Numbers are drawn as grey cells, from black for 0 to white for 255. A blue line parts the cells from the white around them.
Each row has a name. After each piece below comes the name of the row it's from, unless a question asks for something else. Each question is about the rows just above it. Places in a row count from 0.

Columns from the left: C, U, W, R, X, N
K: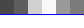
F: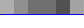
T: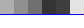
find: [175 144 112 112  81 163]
F
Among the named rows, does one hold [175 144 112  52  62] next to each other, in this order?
yes
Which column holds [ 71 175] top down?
C
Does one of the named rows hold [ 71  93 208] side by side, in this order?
yes

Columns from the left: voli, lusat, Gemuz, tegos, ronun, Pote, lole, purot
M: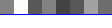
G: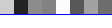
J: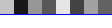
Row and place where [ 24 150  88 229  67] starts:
J, 1
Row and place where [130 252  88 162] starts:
G, 3
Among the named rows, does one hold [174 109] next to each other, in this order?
no

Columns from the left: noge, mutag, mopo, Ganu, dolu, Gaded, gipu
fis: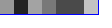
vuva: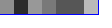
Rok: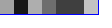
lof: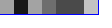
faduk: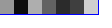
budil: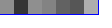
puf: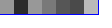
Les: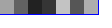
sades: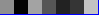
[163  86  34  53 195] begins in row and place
sades, 2
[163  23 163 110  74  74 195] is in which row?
lof
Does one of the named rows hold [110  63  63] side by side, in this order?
yes
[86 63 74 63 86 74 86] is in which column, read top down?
Gaded
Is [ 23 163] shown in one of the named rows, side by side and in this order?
yes
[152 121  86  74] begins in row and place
puf, 2
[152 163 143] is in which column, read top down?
noge

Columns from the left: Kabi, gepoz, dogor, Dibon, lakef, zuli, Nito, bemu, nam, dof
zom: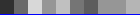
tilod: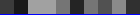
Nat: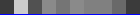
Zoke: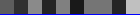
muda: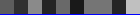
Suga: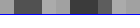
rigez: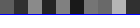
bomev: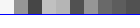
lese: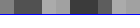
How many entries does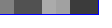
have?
7
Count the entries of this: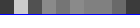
10
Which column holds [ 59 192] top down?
dof
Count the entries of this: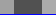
4
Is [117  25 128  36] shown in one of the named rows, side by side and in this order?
no
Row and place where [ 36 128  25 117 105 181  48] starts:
rigez, 3
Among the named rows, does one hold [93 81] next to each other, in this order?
yes

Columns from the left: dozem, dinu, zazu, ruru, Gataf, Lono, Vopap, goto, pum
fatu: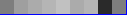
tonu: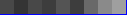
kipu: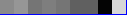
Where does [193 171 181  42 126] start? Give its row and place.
fatu, 4
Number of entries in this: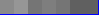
7

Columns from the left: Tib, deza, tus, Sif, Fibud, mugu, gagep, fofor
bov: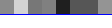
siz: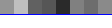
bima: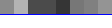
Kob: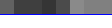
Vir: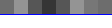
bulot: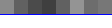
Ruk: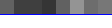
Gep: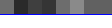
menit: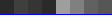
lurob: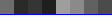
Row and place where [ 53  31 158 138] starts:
lurob, 2
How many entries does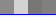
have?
4
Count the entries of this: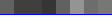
8
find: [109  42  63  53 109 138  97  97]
Gep
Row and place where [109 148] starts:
Vir, 0
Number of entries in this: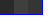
3

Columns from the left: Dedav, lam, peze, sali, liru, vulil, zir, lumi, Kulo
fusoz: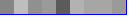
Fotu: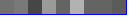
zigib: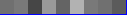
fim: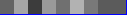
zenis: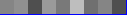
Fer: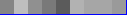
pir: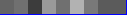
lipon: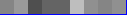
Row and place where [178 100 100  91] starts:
Fotu, 5
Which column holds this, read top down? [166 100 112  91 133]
lumi
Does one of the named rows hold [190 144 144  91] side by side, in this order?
no
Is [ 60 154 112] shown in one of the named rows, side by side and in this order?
yes
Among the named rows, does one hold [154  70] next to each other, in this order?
no

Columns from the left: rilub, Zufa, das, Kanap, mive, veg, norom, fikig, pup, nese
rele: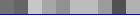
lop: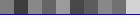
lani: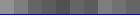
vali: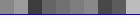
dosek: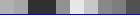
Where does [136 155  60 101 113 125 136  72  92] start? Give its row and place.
vali, 0
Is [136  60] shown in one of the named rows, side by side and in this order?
no
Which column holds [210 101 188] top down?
nese
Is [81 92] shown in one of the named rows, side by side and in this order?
no
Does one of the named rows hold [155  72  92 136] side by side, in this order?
yes

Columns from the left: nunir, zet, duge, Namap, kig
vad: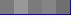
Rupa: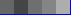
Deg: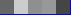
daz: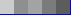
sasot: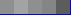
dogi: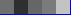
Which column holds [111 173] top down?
kig
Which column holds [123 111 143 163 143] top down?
duge
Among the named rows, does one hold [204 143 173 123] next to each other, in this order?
no
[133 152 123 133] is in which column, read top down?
Namap
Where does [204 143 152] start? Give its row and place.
Deg, 1

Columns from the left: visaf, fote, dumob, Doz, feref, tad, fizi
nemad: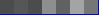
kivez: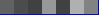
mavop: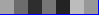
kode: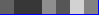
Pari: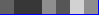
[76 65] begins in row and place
kivez, 1
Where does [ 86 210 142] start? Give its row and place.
Pari, 4
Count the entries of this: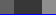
4

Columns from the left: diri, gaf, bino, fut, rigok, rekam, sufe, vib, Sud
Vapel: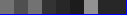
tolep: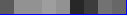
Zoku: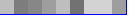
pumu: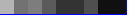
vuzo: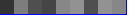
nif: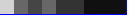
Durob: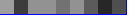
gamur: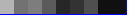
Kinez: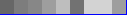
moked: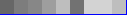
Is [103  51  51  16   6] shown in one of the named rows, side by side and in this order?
no
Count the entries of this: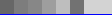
8
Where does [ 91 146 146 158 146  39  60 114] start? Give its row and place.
tolep, 0
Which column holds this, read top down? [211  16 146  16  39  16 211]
vib
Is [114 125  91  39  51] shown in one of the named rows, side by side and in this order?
yes
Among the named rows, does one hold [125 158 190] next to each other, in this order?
no
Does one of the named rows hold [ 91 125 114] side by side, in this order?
no

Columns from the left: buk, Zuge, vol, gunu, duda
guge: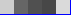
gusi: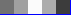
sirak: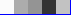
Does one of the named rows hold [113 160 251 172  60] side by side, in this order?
yes
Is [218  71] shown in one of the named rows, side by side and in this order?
no
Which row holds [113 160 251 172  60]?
gusi
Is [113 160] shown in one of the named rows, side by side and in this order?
yes
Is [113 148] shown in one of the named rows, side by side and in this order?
no
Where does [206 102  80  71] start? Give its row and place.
guge, 0
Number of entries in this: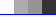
4

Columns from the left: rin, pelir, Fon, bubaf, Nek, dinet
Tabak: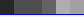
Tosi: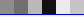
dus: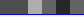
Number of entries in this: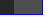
3
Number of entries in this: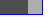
3
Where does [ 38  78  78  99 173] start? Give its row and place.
Tabak, 0
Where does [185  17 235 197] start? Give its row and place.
Tosi, 2
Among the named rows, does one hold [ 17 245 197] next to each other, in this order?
no
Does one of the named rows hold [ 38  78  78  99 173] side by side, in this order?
yes

